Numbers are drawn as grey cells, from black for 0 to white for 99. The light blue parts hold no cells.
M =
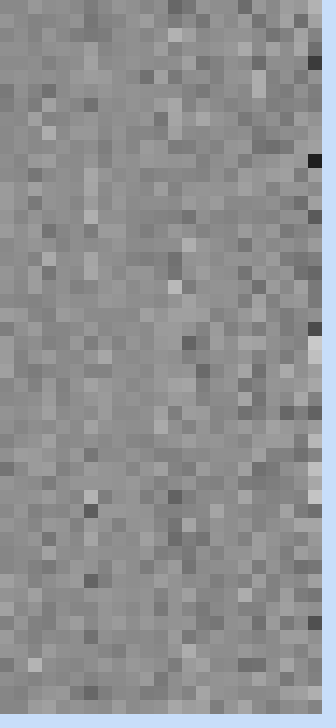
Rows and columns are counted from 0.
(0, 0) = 53
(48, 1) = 53
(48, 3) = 54
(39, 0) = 52
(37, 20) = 57
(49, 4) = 59
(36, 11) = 50
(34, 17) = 48
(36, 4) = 52
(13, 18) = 58
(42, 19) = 50
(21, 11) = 53
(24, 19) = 56
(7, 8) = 54
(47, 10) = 57
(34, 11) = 50
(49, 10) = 48
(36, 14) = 53
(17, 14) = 59
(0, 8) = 58
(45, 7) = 56
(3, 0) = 56
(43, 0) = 63
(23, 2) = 60
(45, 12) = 60
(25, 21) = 56
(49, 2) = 55
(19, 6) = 65
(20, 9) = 54
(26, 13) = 58
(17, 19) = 53
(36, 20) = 63
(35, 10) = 49
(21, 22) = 47
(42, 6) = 58
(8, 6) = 58
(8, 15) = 58
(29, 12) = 49
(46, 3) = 60

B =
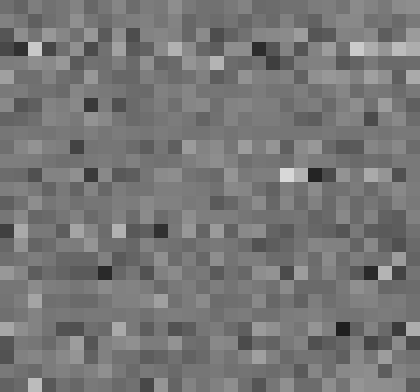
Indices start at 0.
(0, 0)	43
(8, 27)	49
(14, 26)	46
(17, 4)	49
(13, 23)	43
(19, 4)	39
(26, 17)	45
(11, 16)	50
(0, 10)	48
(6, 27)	46
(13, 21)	44
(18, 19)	42
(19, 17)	40
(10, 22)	59
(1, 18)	45
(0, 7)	46
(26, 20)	45
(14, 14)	48
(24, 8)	53
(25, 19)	50
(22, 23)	47
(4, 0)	48
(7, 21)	47
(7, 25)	55
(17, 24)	50
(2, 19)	53
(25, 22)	45
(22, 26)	47
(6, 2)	44
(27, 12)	39
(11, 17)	43
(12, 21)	69
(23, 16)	42
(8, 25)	50
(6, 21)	49
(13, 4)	47
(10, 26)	52
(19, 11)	50

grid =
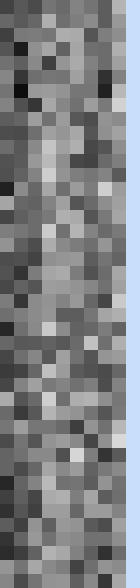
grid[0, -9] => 26
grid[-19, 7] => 48
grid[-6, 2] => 25
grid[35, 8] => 43
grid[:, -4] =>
[51, 49, 66, 64, 66, 62, 46, 44, 34, 65, 68, 28, 49, 60, 33, 66, 70, 48, 59, 48, 57, 59, 36, 38, 41, 44, 35, 44, 67, 57, 24, 53, 83, 60, 45, 49, 40, 57, 53, 50, 26, 37]
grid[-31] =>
[32, 35, 59, 72, 55, 28, 26, 41, 49]
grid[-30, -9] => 31
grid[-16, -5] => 60
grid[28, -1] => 46
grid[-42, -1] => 70
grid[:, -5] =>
[41, 43, 67, 38, 58, 45, 57, 52, 60, 58, 62, 55, 57, 43, 62, 68, 44, 53, 58, 66, 60, 51, 36, 54, 34, 62, 60, 51, 43, 60, 41, 60, 31, 53, 44, 68, 61, 59, 55, 65, 49, 58]
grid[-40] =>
[25, 47, 48, 46, 67, 66, 33, 49, 55]
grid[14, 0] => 64
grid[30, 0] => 46
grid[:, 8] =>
[70, 59, 55, 68, 62, 50, 71, 81, 54, 63, 55, 49, 35, 60, 62, 64, 47, 42, 39, 65, 62, 78, 68, 38, 68, 60, 40, 51, 46, 47, 71, 84, 35, 53, 44, 43, 51, 62, 55, 42, 54, 65]
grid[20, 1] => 38
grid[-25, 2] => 30
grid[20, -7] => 33
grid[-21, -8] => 21
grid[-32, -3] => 28
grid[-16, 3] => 74
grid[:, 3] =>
[45, 68, 46, 64, 25, 46, 60, 65, 44, 62, 76, 72, 80, 65, 51, 47, 79, 67, 56, 64, 61, 57, 58, 78, 38, 34, 74, 47, 80, 70, 46, 57, 53, 64, 72, 66, 61, 37, 44, 69, 53, 57]
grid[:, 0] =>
[26, 40, 25, 33, 44, 52, 45, 51, 36, 30, 42, 32, 31, 13, 64, 27, 49, 57, 30, 32, 28, 48, 43, 15, 40, 27, 23, 27, 66, 41, 46, 29, 39, 39, 15, 25, 19, 36, 20, 17, 58, 52]
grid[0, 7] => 36
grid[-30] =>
[31, 38, 51, 80, 57, 49, 46, 51, 35]
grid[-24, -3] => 36
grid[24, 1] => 34
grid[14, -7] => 38
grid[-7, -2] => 36

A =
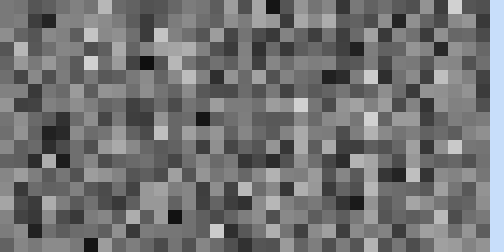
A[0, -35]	47
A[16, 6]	43
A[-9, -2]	51
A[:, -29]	[45, 58, 76, 31, 81, 47, 36, 49, 55, 42, 31, 52, 61, 34, 44, 48, 43, 8]
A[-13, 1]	27
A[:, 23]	[52, 67, 45, 34, 51, 13, 39, 29, 53, 48, 66, 27, 33, 23, 37, 44, 62, 31]
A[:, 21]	[58, 65, 39, 36, 52, 43, 41, 81, 53, 66, 67, 56, 49, 68, 43, 51, 25, 39]
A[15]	[51, 26, 22, 54, 30, 22, 48, 52, 36, 67, 36, 60, 7, 44, 37, 29, 39, 49, 55, 31, 53, 51, 36, 44, 36, 47, 63, 33, 40, 36, 40, 72, 30, 43, 47]
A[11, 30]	42
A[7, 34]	31
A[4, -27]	60
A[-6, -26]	33
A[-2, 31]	59
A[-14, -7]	48
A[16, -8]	51
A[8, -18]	49
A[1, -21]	43
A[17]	[38, 52, 47, 54, 54, 47, 8, 61, 40, 49, 40, 29, 45, 32, 52, 42, 31, 19, 33, 32, 60, 39, 49, 31, 48, 33, 70, 32, 46, 30, 41, 62, 60, 51, 57]
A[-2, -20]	79
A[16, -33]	13
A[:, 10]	[32, 23, 23, 51, 6, 54, 55, 31, 23, 29, 40, 44, 37, 59, 59, 36, 48, 40]
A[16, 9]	22
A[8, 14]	8
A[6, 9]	43
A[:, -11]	[21, 36, 24, 25, 32, 17, 46, 57, 56, 30, 25, 17, 52, 39, 20, 36, 24, 48]
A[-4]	[64, 30, 23, 67, 49, 35, 44, 30, 22, 37, 59, 59, 38, 52, 25, 39, 24, 19, 54, 71, 50, 43, 47, 37, 20, 10, 57, 35, 42, 64, 55, 46, 37, 39, 55]
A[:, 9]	[38, 36, 43, 39, 26, 47, 43, 25, 24, 38, 53, 41, 33, 26, 37, 67, 22, 49]
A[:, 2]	[33, 24, 33, 34, 47, 53, 22, 26, 41, 38, 41, 17, 49, 42, 23, 22, 13, 47]
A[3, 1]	71
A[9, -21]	49
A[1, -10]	38

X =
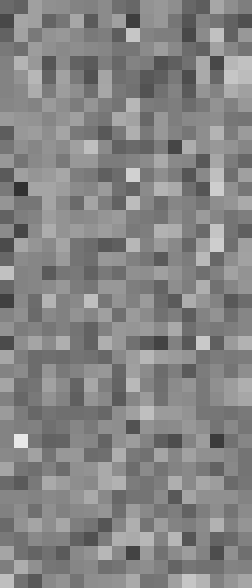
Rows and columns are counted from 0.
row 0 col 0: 41
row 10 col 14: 55
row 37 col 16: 50
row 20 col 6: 46
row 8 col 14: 54
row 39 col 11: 44
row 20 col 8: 59
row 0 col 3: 56
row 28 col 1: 40
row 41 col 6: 55
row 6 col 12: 51
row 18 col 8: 58
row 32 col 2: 63
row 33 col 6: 57
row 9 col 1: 59
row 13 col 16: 56
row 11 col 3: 56
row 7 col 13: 42
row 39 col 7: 71
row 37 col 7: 33
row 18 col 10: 46
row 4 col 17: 75
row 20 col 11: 39
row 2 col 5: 53
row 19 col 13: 50
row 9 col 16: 48
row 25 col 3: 43
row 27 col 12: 54
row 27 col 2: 45
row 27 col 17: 68
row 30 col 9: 32
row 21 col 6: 74
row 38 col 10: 71
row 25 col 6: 44
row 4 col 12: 37
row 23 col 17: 52
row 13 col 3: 64
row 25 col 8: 53
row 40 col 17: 50
